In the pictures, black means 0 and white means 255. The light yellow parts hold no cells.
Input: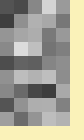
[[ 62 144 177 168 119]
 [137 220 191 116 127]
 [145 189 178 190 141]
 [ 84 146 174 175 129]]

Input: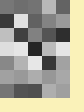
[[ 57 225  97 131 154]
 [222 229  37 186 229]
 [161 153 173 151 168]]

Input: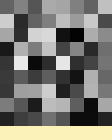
[[205  42  99 127 189 155 201  74]
 [ 25 175 124 194  68 134  41 111]
 [ 58  92  60  94  49  19 176 103]
 [124  87  27 188 181  94  11 167]]

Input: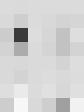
[[217 206 219 216 211 213]
 [211 172 218 212 194 211]
 [217 211 218 220 217 220]
 [205 247 217 206 160 241]]

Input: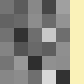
[[ 99 105 141 107 147]
 [132  84 105  94 143]
 [135 140 111 215  50]]

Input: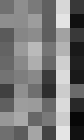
[[142 141 157  95 228  16]
 [ 99 154 186 118 179  25]
 [115 126 137  59 219  25]
 [ 95 157 155 104 218  40]
 [111  92 165  67 229  17]]

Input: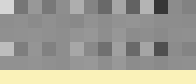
[[142 144 139 144 140 137 146 141 146 148 145 141 141 140]
 [189 126 149 129 142 167 137 112 160 105 165  79 140 132]]
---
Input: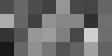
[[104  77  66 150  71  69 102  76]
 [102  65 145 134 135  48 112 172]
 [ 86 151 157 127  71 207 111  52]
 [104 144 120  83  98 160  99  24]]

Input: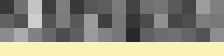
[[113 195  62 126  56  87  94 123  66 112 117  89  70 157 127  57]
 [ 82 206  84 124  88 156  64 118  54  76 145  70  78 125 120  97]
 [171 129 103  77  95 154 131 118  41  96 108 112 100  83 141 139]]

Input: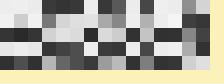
[[238 235  58  52  56 236  56  89 236  71 239 236 143 212 237]
 [205 241 120 213 223 226 169 135 238 177 237 245  63  55 241]
 [ 42  53 210 225 219  44 218 205  50 196  49  50 134  66  53]
 [236 231  54  66  78 237  59  55 236  71 236 239 172  50 230]
 [ 79  49 181 102  78  59 156 186  50 126  51  54 208 223  49]]

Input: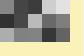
[[ 69  60 206 226 134]
 [ 71 186 105 126  49]
 [129 131  55  99 173]]

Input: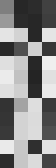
[[ 39  44  65 127]
 [ 43  39  62 153]
 [211  39 229 228]
 [ 80 209  55  40]
 [203  39 239 223]
 [193  36 224 235]
 [207  41 234 223]
 [163 222  58  51]
 [211 219  70  53]
 [211 220  79  57]
 [199  47 226 234]
 [198 219  67  44]]

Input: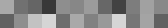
[[113 101  56 142 135 155 103  66 125 161 136 169]
 [142 194 213 109 169 129 153 213 118 164  97  97]]

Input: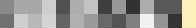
[[168 167 206  81 173 195  63 152  50 173  88  89 137]
 [206 184 211 100 177 155 105  84 128 241 149  52 113]]

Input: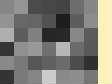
[[148  75  71  68 109 134 134]
 [103 101  82  29  93 141 147]
 [ 93 128  38  40 135  91 175]
 [145 153 112 183 108  89  53]
 [120  86  96 108  76  48 137]
 [122 133 203 138 141 118  52]]

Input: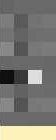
[[106 105 105 101]
 [ 90 115 118 125]
 [ 99 110 111 114]
 [ 84 120 123 136]
 [105 106 104 104]
 [ 56 221 106  15]
 [ 98 109 108 113]
 [ 84 120 123 135]
 [106 105 105 106]]
